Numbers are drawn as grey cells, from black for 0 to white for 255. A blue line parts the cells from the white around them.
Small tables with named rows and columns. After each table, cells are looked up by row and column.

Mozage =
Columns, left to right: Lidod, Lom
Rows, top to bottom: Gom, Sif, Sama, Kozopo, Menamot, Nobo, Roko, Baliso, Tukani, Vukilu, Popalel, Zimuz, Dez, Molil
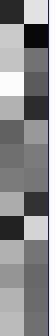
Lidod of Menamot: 178
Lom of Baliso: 118
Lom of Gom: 226
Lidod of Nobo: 97
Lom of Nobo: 153
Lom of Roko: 123
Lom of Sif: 8
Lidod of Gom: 40
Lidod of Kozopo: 252
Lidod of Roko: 111
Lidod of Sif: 202
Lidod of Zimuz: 149
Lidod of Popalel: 177
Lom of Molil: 112
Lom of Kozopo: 91
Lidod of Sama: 195
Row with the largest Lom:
Gom

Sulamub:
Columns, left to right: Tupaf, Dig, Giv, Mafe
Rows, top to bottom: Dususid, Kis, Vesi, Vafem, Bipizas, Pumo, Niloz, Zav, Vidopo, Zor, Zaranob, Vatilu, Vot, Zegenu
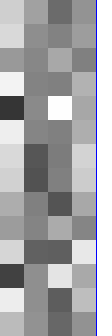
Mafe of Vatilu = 169
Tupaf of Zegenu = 187
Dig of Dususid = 161
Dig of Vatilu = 143
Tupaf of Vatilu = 65
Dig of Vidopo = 128
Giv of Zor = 171
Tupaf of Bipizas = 53
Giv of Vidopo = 84
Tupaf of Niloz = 217
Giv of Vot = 93
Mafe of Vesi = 128
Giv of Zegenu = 103
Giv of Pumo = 128
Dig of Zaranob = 97
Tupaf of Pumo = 238
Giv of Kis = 130
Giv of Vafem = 128
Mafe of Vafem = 178

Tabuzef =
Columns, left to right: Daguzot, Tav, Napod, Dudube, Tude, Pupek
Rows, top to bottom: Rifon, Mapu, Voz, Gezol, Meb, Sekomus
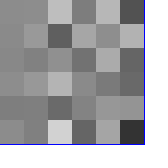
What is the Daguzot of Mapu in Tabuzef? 138
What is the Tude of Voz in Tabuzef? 171
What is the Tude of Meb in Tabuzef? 151
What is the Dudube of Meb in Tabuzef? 131
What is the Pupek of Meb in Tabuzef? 148
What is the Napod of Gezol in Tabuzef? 180
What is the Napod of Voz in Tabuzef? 144
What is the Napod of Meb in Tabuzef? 106
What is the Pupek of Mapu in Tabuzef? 178
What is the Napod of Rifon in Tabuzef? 190
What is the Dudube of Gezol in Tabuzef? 138
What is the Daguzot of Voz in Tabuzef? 136
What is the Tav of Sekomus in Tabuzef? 128
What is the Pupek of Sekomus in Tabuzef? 51
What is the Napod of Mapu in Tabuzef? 95
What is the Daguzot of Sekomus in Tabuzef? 140
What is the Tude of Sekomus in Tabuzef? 165
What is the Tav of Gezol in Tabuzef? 152

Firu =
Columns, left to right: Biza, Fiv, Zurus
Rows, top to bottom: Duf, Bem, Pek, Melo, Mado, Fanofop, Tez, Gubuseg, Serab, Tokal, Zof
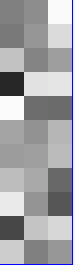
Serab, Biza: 234
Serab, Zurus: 86
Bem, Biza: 121
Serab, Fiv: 148
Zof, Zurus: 151
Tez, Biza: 156
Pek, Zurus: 158
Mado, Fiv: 109

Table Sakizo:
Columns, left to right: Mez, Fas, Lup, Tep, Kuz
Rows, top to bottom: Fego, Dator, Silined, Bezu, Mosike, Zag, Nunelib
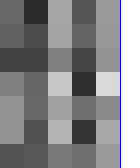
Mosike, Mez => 148
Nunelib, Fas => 87
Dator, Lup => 163
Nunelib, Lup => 121
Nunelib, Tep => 111
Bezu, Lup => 199
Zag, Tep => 51
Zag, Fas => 81
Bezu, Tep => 48
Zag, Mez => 146
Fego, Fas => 43
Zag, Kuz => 169
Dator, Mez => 97
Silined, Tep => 69
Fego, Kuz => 153
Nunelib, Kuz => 153
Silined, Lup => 127
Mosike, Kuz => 138

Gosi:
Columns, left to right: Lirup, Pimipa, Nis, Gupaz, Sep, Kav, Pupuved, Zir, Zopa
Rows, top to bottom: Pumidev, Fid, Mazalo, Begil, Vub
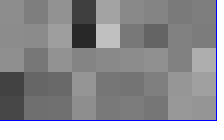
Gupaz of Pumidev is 63
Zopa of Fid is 124
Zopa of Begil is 160
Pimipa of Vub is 111
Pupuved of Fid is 100
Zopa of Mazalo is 174
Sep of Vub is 121

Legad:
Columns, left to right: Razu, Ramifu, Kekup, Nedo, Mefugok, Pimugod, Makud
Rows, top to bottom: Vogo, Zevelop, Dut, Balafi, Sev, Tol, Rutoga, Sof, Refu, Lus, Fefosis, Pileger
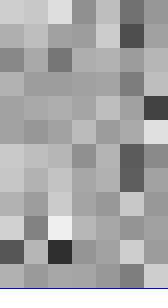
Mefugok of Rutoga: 180
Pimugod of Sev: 161
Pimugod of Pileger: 127
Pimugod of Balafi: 125
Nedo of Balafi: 160
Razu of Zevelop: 175
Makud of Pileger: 206
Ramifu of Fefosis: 182

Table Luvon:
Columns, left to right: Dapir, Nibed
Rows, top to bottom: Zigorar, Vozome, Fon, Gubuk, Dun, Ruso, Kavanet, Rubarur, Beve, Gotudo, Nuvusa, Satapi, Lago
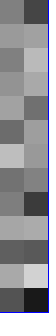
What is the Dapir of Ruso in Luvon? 108
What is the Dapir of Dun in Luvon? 162
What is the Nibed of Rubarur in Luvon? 130
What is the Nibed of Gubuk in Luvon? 169
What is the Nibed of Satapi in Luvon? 210
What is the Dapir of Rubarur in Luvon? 114

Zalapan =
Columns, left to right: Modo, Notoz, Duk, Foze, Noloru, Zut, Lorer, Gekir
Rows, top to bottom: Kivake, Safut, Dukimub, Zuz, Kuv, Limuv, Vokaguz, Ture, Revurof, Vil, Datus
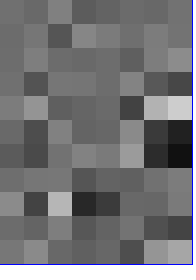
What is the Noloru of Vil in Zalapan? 99
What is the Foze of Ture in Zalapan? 85
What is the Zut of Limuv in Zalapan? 138
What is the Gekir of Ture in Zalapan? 124
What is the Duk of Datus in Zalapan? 104
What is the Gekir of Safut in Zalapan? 115
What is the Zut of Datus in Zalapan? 78

